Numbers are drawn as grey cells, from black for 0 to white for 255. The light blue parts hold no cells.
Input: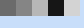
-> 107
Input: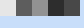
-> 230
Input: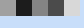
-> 160
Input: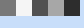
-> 120
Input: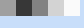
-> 159
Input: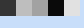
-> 52
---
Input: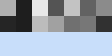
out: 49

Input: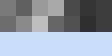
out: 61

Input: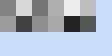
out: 86

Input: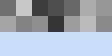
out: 137

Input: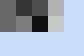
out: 200

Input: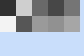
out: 166

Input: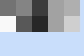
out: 207

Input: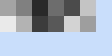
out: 157

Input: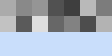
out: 178
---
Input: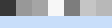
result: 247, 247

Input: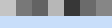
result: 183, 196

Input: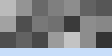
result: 112, 195

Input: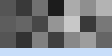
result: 149, 200

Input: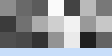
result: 207, 250

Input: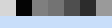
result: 115, 214

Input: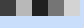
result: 32, 211
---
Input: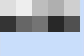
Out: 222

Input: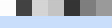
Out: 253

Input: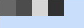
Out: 104

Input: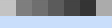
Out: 195

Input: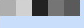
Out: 174

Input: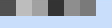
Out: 80

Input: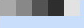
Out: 169

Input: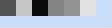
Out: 83

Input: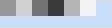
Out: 151
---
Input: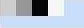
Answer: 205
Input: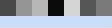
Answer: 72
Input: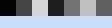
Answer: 3
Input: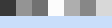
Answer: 56
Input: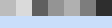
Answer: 188
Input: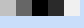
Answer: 193
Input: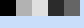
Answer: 1
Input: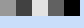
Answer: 152
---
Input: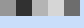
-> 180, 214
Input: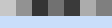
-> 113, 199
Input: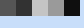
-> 196, 196
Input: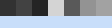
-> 212, 212
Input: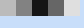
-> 21, 223
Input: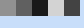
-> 25, 211
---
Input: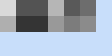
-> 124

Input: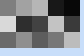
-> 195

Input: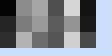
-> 147

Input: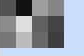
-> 96

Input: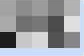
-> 75

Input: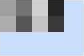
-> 195

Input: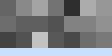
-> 129

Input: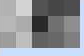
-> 112
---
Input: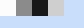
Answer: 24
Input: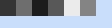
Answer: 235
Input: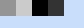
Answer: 1
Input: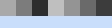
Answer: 106
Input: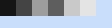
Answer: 201
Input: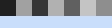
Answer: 196
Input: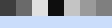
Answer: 154
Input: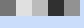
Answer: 48
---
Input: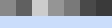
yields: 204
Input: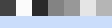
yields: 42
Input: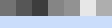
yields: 61
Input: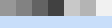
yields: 99
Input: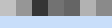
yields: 53
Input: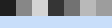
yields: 212
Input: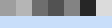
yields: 110
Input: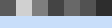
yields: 126
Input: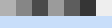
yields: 74
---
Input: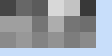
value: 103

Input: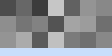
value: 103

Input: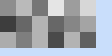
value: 186

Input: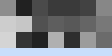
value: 33

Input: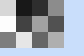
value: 24

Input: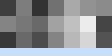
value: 125

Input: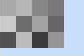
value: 182

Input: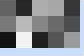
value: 39

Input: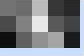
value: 108

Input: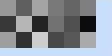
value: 95
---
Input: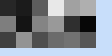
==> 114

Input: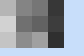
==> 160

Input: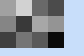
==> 89

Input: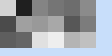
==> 180

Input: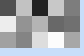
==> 252

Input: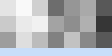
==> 136

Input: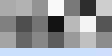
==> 193

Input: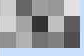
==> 129

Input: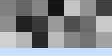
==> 115

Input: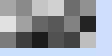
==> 67
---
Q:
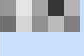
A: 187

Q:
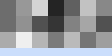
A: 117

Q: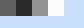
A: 147

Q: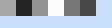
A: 118

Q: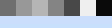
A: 238

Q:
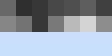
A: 212

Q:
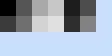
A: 45

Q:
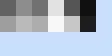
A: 199
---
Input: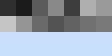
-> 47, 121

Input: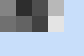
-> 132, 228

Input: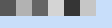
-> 87, 198

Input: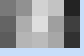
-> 121, 49

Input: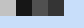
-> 194, 52

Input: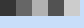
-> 53, 204

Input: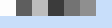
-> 253, 143

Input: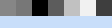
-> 134, 62

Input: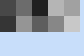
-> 72, 200
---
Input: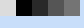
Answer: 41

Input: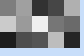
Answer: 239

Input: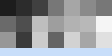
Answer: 158

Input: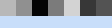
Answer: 123

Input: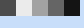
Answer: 162

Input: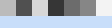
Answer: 54

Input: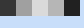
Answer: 218

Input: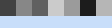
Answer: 203

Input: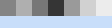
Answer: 53
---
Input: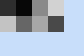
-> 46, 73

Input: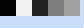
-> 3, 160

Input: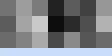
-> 115, 107

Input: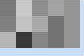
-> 121, 149

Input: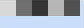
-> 216, 81

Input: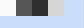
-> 250, 214

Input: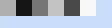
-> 175, 249

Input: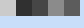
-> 203, 92

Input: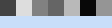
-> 67, 149

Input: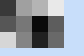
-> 57, 105
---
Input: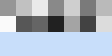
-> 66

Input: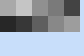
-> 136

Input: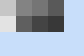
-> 68

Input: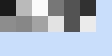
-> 83

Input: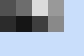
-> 62

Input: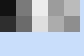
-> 172

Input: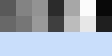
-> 231

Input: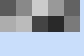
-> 41
